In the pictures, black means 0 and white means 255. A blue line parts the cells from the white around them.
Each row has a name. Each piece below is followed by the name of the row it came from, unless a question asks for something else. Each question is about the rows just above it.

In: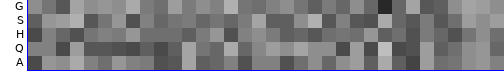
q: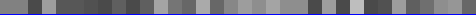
Q
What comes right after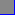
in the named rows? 157
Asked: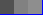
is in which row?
H

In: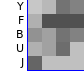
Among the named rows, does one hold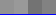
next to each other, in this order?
no
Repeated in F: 81
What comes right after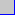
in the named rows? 184
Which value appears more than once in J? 192
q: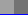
B
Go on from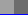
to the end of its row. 192

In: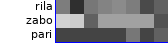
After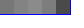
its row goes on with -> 97
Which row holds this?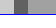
zabo
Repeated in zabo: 161
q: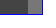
pari
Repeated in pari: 68
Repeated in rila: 125
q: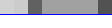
zabo

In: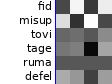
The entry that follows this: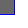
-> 110
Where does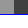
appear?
defel
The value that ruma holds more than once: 87

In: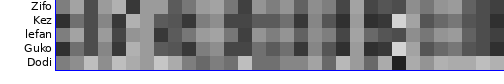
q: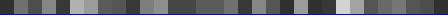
Kez
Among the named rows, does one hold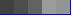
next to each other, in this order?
no
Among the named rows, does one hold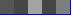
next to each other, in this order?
no

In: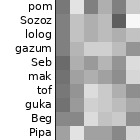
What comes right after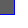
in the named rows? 247
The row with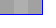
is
mak

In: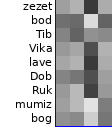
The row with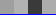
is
zezet
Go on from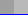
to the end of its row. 226; 125
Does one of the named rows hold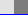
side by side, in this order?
yes
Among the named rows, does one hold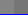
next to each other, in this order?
yes
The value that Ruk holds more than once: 153
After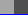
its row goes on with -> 178
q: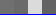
bod

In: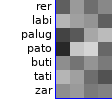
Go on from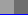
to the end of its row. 82
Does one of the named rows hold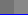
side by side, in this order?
no

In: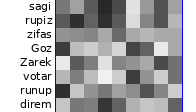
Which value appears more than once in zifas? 169
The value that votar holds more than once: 205
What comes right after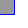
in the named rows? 82
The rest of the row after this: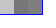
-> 54; 98; 177; 197; 189; 98
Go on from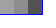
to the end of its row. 133; 205

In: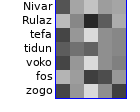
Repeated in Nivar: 165
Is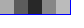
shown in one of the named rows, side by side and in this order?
no
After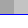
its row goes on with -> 157; 165
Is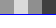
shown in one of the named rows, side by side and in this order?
yes
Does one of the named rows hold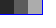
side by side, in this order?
yes
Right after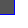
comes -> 165

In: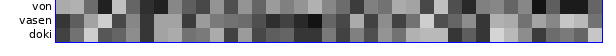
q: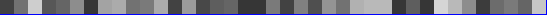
doki
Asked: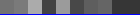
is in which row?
doki
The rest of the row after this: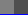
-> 148; 114; 177; 185; 185; 54; 94; 54; 213; 185; 141; 60; 108; 122; 101; 198
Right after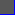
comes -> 101
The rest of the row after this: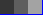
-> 206; 72; 135; 54; 163; 163; 60; 155; 122; 114; 108; 79; 47; 66; 41; 19; 101; 72; 171; 66; 141; 66; 114; 206; 79; 101; 141; 54; 177; 171; 114; 163; 135; 198; 185; 114
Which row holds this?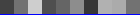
vasen
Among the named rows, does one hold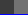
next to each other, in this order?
no

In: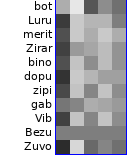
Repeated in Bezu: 126
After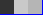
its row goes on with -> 160; 160
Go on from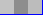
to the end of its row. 147
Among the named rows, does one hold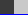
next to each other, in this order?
yes
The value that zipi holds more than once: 195
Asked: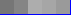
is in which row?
gab
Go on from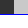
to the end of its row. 181; 160; 160

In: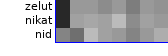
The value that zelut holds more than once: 153
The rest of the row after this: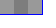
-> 146
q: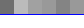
nid
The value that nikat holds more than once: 161
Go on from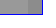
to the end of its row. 153; 125; 153; 146

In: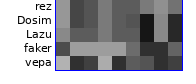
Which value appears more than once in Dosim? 84
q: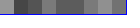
rez
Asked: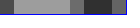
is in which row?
faker
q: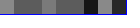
Lazu
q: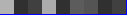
vepa

